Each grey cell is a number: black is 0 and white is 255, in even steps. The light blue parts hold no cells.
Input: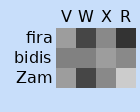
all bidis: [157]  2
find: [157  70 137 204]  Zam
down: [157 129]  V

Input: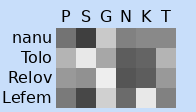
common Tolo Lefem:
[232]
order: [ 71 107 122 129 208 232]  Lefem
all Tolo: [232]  1
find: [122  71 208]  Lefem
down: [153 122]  P

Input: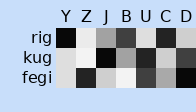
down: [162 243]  B
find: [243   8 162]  kug
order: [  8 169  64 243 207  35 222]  fegi
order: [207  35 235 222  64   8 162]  rig
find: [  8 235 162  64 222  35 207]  rig
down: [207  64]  D
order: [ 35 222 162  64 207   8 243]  kug

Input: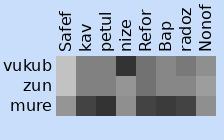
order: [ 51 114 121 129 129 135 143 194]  vukub
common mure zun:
[149]
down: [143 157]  Nonof
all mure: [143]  3 7
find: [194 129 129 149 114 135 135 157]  zun

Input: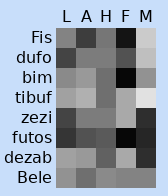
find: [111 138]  Bele
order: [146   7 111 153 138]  bim
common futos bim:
[7]
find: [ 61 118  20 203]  Fis
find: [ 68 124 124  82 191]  dufo
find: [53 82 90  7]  futos

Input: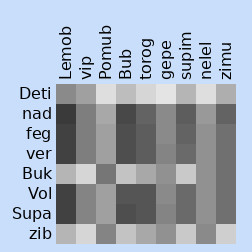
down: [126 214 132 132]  vip
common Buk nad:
[168]

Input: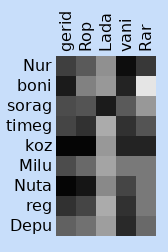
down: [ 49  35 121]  vani
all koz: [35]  3 4
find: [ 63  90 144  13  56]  Nur
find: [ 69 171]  reg
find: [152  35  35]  koz
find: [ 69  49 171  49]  timeg

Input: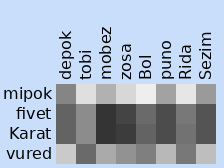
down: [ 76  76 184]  puno
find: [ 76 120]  fivet

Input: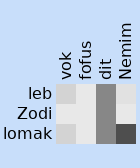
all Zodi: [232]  0 1 3
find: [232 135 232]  Zodi

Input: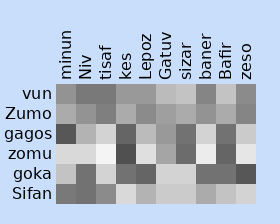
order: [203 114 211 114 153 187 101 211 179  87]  gagos
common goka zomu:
[101]
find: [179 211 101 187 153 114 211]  gagos
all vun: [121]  1 2
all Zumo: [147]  1 7
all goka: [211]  2 5 6

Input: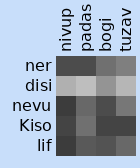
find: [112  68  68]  Kiso
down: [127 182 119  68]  tuzav
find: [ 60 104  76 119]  nevu
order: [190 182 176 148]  disi
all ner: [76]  0 1
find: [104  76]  nevu

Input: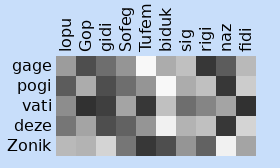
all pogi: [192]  7
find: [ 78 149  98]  Zonik
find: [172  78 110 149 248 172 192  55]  pogi
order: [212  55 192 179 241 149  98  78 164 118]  deze
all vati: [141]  0
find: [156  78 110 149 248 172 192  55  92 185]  gage

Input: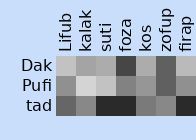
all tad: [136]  1 5
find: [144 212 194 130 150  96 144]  Pufi

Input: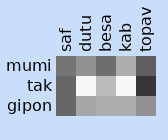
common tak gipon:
[103]
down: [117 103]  saf
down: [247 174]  kab
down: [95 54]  topav
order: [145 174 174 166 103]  gipon
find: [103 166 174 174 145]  gipon
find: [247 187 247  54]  tak

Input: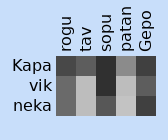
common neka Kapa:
[64]
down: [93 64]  Gepo
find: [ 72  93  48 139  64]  Kapa

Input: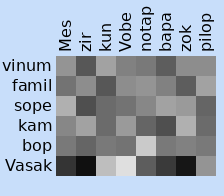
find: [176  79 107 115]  sope
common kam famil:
[162]
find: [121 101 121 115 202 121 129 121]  bop
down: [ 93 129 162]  bapa
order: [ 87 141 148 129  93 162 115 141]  famil
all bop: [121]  0 2 5 7
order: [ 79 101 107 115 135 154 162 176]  sope

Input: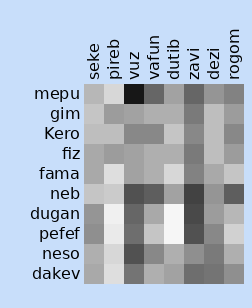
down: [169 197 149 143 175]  seke
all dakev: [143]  7
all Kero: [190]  0 1 6

